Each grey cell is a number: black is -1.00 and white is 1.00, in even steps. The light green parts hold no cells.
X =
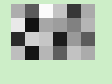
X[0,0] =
0.36
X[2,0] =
-0.67
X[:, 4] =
[-0.57, 0.01, 0.20, 0.52]
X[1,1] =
-0.87
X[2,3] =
-0.78
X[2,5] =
-0.29
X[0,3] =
0.54

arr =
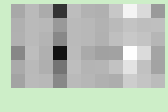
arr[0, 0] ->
0.32
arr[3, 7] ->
0.27
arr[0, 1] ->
0.46
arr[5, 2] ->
0.44
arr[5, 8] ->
0.61
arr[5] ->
[0.28, 0.46, 0.44, 0.07, 0.46, 0.43, 0.38, 0.36, 0.61, 0.54, 0.47]
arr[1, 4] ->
0.46
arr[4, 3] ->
-0.09
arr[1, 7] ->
0.46
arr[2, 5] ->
0.44
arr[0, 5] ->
0.40
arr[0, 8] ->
0.91
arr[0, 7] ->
0.56
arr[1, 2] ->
0.44
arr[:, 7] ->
[0.56, 0.46, 0.50, 0.27, 0.52, 0.36]
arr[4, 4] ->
0.49

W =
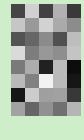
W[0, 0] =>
-0.46
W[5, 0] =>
0.45
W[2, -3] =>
0.09
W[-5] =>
[0.71, -0.02, 0.19, 0.11, 0.54]
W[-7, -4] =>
0.20
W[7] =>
[0.27, -0.20, 0.14, -0.12, 0.42]
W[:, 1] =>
[0.63, 0.20, -0.20, -0.02, 0.35, 0.01, 0.60, -0.20]
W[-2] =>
[-0.83, 0.60, 0.25, 0.26, -0.56]
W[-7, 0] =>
0.55
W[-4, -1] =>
-0.90
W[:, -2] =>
[0.39, 0.33, -0.37, 0.11, 0.47, 0.46, 0.26, -0.12]

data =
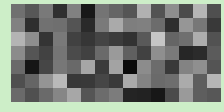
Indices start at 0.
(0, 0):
-0.12
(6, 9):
-0.73
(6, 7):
-0.03
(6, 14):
-0.32
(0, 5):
-0.81
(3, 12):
-0.70
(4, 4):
-0.18
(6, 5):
-0.33
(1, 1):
-0.64
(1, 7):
0.33
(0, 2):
-0.05
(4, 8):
-0.91
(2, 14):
-0.36
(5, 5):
-0.55
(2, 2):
-0.59
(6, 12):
0.21
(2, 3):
-0.05
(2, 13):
0.36
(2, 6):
-0.47
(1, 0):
0.01
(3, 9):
-0.49
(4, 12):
0.03
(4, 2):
-0.45
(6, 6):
-0.15
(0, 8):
-0.33
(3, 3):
-0.08
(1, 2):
-0.11
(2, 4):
-0.49
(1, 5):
-0.67
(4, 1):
-0.83
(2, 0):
0.41

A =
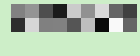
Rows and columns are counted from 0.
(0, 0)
0.01
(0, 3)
-0.80
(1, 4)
-0.33
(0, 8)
-0.50
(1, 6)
-0.91
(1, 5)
0.49

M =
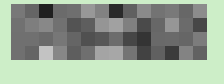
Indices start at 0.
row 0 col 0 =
-0.06
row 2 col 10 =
-0.18
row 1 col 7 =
0.26
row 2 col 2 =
-0.17
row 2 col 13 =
-0.03
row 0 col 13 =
0.10
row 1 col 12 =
-0.16
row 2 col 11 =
-0.17
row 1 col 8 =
0.00
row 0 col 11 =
-0.05
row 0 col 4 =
-0.13
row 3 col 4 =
-0.26
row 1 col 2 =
0.07
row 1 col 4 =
-0.35
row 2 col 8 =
-0.45
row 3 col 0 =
-0.12
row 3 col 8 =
-0.09
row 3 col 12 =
0.03

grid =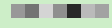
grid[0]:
0.19
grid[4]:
-0.69
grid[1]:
-0.10
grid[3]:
0.12
